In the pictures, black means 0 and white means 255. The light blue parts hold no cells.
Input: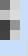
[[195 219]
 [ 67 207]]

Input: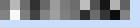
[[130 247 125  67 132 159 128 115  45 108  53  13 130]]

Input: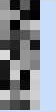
[[169 158  15   2]
 [134  61  84 127]
 [218  24 150 140]
 [ 24 206   1 209]
 [211 129 178 208]]

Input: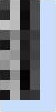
[[ 40 190  11  78]
 [ 82 132  39  60]
 [156 148  33  65]
 [ 29 142   4  81]
 [ 21 176  46  52]]

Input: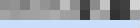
[[163 155 160 161 164 170 160 156  57 169 157  49  61 155]]

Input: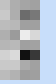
[[201 174 108 120]
 [175 155 236 216]
 [210 218  17  56]
 [187 178 157 159]]

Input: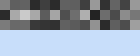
[[ 43 169 202 168  92 165  79 110 175  35 109  75 140 119]]

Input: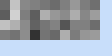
[[ 93 209 126  94 175 151 139 173 135 157]
 [125 115 141  50 116 105 174 124 150 155]]
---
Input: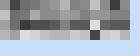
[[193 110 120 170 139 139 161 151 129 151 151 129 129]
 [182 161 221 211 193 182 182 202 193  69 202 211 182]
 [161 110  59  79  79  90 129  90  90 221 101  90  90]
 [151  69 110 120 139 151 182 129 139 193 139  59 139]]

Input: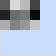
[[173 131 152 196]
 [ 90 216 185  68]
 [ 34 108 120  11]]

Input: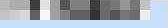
[[194 206 215  96 246 161 128  96  96  51 107  85 119 107 237]
 [184 173 173  61 226 161  85 128 128  61 107 119 150 119 194]]

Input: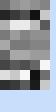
[[222 200 246  18 111]
 [177 234 234 189  90]
 [168 122 122 132 132]
 [122 156 132 144 144]
 [111 144 156 144 132]
 [102 168 168 156 156]
 [ 69  90  79 102 246]
 [ 47  58  90  27 200]
 [ 37  58  79  18 200]]

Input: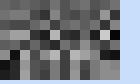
[[141  17 170  73 141 181  63 181 160 132  29  17]
 [132 160 160  51  29 181  51  41 102  29 203   6]
 [113 122 122  73  51 132  83  73  93  73 150  51]
 [102  93 102  93  83 113  83 102 113  83  93 113]
 [ 93 102  63 102  63  41 113  83 141  93  63 113]
 [ 83  73  73 102 122  63 102 113  93 113  51 132]
 [ 29  41 160  83  63 122  63 150  63 122 141 141]
 [ 17  41 150  83  73 122  63 141  73 122 141 132]]

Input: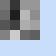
[[129 203 106  95]
 [118  53 151 151]
 [106  30 184 141]
 [ 85  64 173 161]]
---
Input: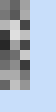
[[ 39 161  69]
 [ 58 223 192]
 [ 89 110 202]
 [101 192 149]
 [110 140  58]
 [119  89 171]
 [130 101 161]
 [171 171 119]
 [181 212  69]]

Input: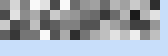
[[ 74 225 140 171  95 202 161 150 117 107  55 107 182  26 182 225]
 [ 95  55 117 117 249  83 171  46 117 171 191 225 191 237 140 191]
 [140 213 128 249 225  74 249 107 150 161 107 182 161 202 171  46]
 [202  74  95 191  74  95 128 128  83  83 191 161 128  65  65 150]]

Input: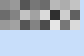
[[108 131 195 162 218  47 206  96]
 [141 153  85 119 108 184 173 195]
 [153 162  85 131  76 230 119 218]]

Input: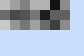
[[107  73  84 119  30  96  96]
 [189 160 129 178 178  18 139]
 [200 149 119 160 107  63 139]]

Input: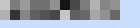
[[178  51 134  95  83  72 198  95 104 166 145 104]
 [198 124 155 113 113 145  20  72 124 178 134 145]]

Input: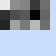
[[ 37 162 122 184 110]
 [ 48  78  89   4 101]
 [233 141 131  57 110]]

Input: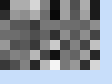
[[ 17 173 173 214 130  17 161  79 173  27]
 [ 47 152 142 173 109   8 161  88 161  27]
 [ 56  79 130  38 183 244 120 152  47 214]
 [100 130 120 183  67  17 120 100 161  38]
 [109 109 100  79 100  47 142  88 142  67]
 [130  88  88  56 120 120 109 109 100 142]
 [152  79  88  56 142 202  67 130  67 193]]
